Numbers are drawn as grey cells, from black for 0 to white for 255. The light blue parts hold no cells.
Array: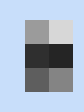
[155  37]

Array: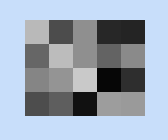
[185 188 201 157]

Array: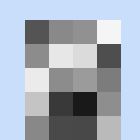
[ 84 231 155 142]

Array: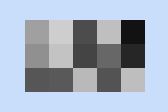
[160 195 185]

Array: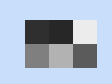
[ 47 178]

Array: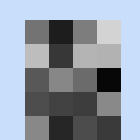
[115  55 107 137]
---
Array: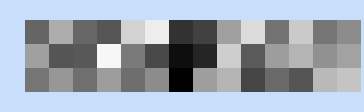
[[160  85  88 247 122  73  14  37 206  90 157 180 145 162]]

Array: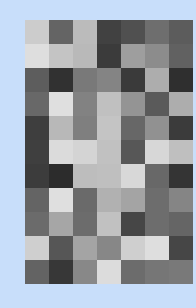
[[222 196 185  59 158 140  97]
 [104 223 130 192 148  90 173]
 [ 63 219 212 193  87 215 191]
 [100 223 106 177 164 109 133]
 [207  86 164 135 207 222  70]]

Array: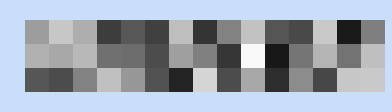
[[177 168 184 112 109  76 159 128  54 249  24 117 180 115 191]]

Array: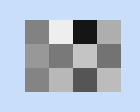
[[152 121 196 115]]

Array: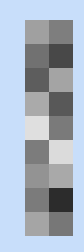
[[113  72]
 [170  88]
 [124 219]
 [123  44]]

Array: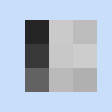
[[ 56 199 205]]

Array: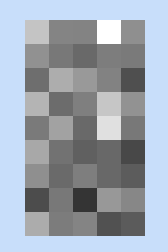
[[145 120 105 125 122]
 [180 108 127 198 146]
 [168 114  96 104  72]
 [ 76 120  52 152 135]]
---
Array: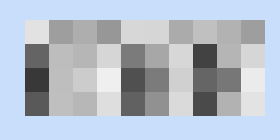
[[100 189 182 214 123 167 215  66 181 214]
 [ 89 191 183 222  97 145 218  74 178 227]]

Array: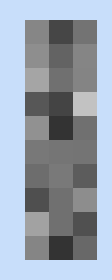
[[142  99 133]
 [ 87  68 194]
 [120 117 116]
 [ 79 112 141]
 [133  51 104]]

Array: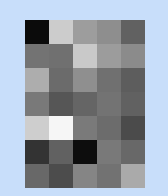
[[115 112 201 156 139]
 [121  86 101 115  97]
 [ 51  97  13 121 104]]

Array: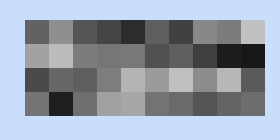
[[162 187 124 118 120  81  95  63  29  24]
 [116  30 111 161 167 115 106  85 100 109]]

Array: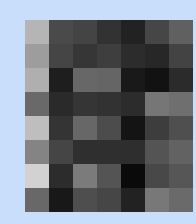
[[157  69  54  62  44  39  67]
 [105  42  53  50  44 118 111]
 [132  69  47  47  46  84  98]
 [104  24  78  70  34 120 106]]

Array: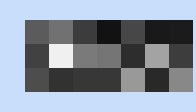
[[ 65 240 122 117  45 163  61]]
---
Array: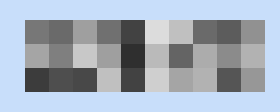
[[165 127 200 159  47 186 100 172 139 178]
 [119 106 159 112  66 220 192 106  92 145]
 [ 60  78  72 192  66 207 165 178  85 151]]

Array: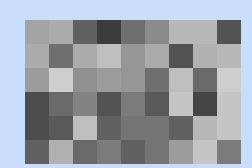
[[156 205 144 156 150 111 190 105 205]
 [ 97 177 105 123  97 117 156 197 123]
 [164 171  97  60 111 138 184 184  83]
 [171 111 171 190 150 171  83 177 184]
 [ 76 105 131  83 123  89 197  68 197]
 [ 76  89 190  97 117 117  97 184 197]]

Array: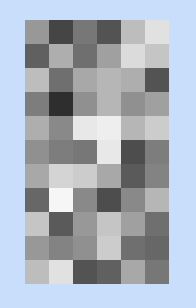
[[103 246 137  77 137 182]
 [189 225  83  96 168 119]
 [168 212 204 168  90 131]
 [ 96 174 111 160 219 197]
 [174 137 232 238 182 204]
 [152 131 144 204 111 103]
 [144 125 119 232  77 125]
 [189 111 168 182 174  83]
 [197  90 152 197 160 111]
 [152  69 119  83 189 225]
 [125  46 144 182 144 160]]

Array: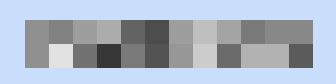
[[144 225 114  55 122  83 151 204 107 178 178  91]
 [144 129 158 172  99  77 158 191 164 122 136 136]]

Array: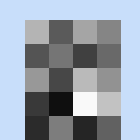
[[ 43 125  37  97]
 [ 84 117  64 105]
 [180  90 165 133]
 [152  71 186 146]
 [ 57  15 249 194]]

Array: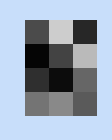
[[ 75 205  39]
 [116 137  90]
 [  5  67 186]
 [ 47  12 102]]

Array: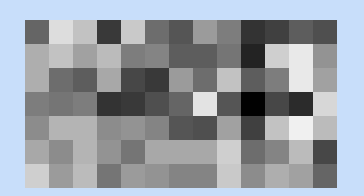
[[101 221 194  57 201 109  85 155 125  51  64  93  79]
 [174 194 161 187 125 132  93  93 117  35 207 233 147]
 [140 180 180 140 147 132  85  79 161  64 194 240 187]
 [207 155 187 117 155 147 132 132 201 140 174 161 101]
 [168 140 180 147 117 168 168 168 207 109 132 187  71]
 [125 117 125  51  57  79 101 227  85   1  71  43 215]
 [174 109  93 168  71  57 155 109 194  93 125 233 161]]
